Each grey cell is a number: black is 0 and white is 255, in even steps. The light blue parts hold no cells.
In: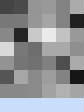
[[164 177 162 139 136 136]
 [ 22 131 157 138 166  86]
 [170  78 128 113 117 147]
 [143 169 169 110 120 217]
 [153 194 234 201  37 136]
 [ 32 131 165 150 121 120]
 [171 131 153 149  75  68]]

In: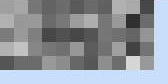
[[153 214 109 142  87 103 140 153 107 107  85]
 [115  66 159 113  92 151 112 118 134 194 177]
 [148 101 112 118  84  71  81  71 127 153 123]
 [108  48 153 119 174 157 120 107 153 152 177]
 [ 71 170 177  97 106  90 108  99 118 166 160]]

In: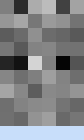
[[118 105 159 147 104 112]
 [103 116 140 138 131 111]
 [148 133 137  93 136 165]
 [110 131 159 127 111 134]
 [ 84   5 128 212  18  36]
 [114 114 134 131  89 119]
 [ 89 102 108 144 107  92]
 [115 146 154 119 166 150]
 [163  65 188 172  43 127]]

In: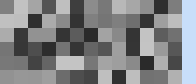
[[177 116 114 190  48 191  69  78 108 158 150 151 146]
 [ 71 176  42 138 158 164 119 196 196 101  67 118 120]
 [ 87 154 196  53 159  85 101  53 116  45  78  55 117]
 [113  93 195  52 137 163  42  92  52 146 146  56 172]
 [189 159  50 111 127 117 128  51 138 171  47 190 192]
 [125  47 142 167 184 120 140  62 191  84 165 194 128]]

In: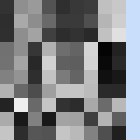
[[ 31  79 130 185 197  83  86  45 197]
 [ 94 180  62 161 163  25 129  25 171]
 [184 107 169  44  50 197 105 239  35]
 [ 41  42 187 197 196 159  77 104 178]
 [ 24  16 190 100 123 194  46 147 129]
 [ 40   9 211  94  96 209  40 164 114]
 [ 34   4 213 100 110 177  54 142 113]
 [224 193  41  50  45  64 163 142  47]
 [206 181  79  58  58 105 141 169  46]
 [200 192  60  56  47  83 154 143  51]]

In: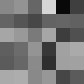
[[ 91  70 151 137 173 170]
 [161 160  47 138 103  91]
 [170 161  56 148 108  95]
 [ 80  61 166 122 153 166]
 [ 97 101  99  71  85 100]
 [ 63   9 214 102 147 136]]

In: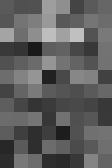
[[ 99 132  56  41  45 108 120  44]
 [111  89  75  96 108  46  90  39]
 [115 112  81  29  62  46  63  93]
 [ 57  87  80 114  55 117 107 108]
 [ 56  68  73  70  59  52  70  94]
 [103  90  78  84  91 122 100  67]
 [ 65 130 135  73  33 149 131 109]
 [114  83  99 115 149 107  95  81]
 [115  56  71  98  94  25  52  57]
 [121  83 192 161 190 142 110 164]
 [108 117  96  88 153 126 116  86]
 [102  90  68 143 158  81  80  90]]

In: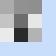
[[179  42 234]
 [231 109 196]
 [143 145 171]]

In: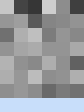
[[113 122 105 140 151 142]
 [175 146 142 188 151 174]
 [ 97 144 174 137 145 179]
 [169 148 148 171 165 147]
 [136 149 124 191 175 112]
 [147 137 133  89 158 150]
 [ 63 141 206  54  68 198]]
